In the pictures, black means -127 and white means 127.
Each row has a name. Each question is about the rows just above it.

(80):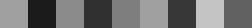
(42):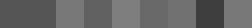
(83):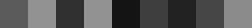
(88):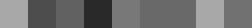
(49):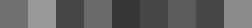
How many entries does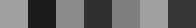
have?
7
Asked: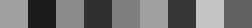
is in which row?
(80)
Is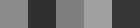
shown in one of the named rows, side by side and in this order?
yes
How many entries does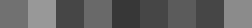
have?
9
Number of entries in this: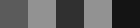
5

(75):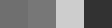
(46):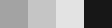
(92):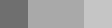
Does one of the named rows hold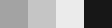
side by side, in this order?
no
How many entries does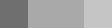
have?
4
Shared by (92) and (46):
[69]
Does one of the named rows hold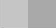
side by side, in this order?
no
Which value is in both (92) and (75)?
[-16]
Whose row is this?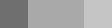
(92)
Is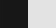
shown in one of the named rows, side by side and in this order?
no

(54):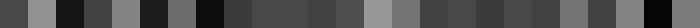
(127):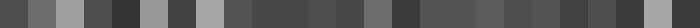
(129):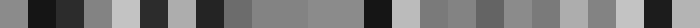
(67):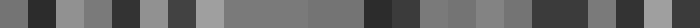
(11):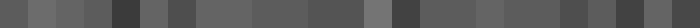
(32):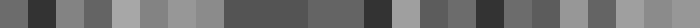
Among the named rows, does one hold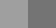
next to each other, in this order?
no
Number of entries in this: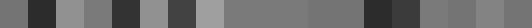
19
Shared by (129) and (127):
[-19]

